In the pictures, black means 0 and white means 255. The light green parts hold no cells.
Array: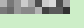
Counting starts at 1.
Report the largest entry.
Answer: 217
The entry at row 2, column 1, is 120
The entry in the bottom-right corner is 49
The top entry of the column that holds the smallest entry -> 165

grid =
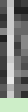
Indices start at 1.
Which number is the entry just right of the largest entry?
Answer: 91
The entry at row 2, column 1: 78
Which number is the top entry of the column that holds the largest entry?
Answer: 191
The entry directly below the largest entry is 177
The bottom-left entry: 78
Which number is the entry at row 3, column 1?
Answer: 47
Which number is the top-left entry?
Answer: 91
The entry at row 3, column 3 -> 78
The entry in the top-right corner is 62

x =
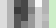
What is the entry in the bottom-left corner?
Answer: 220
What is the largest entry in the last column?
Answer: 191
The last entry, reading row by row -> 179
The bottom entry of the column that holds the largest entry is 205
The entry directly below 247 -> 205
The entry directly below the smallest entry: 87
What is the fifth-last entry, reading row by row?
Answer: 87
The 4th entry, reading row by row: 71

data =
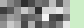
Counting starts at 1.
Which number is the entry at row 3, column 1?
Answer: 117
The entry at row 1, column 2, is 132
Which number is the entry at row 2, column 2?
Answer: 88
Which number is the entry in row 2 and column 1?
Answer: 61
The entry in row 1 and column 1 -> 175
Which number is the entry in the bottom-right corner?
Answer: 229
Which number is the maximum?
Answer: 245
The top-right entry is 175

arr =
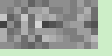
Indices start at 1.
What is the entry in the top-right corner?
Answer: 142
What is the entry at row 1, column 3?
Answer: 126
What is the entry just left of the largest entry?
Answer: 110
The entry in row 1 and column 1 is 142
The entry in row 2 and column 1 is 142
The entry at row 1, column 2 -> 142
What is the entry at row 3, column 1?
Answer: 199
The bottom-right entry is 158
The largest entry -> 213
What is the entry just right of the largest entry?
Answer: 66
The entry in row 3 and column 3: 126
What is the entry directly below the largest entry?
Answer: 158
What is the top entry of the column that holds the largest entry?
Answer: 126
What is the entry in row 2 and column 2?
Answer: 126
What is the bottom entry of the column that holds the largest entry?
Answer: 126

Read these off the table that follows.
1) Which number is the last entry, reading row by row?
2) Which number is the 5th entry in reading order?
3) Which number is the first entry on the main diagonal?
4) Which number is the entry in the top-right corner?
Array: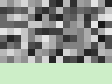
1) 145
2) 159
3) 184
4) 36

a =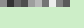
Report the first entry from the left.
142
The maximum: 236

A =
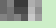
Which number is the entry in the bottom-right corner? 158
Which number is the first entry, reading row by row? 104
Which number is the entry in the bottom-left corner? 130
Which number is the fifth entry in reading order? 174

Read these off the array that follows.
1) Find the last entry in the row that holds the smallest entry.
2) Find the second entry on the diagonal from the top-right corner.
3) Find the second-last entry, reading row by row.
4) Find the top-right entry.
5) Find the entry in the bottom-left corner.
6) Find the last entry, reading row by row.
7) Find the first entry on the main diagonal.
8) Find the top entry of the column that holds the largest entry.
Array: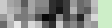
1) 216
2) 91
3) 165
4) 190
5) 106
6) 152
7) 202
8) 152

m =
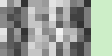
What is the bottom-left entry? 138
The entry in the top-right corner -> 50
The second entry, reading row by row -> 138
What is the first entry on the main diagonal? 227
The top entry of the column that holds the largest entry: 213
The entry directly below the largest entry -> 227
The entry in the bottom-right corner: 124
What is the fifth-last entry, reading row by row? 92
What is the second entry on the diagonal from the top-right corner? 65
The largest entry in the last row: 213
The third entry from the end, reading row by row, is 92
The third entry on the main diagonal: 92
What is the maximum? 241
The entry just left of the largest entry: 154
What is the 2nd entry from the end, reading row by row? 65
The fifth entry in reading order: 167
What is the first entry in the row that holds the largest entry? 227
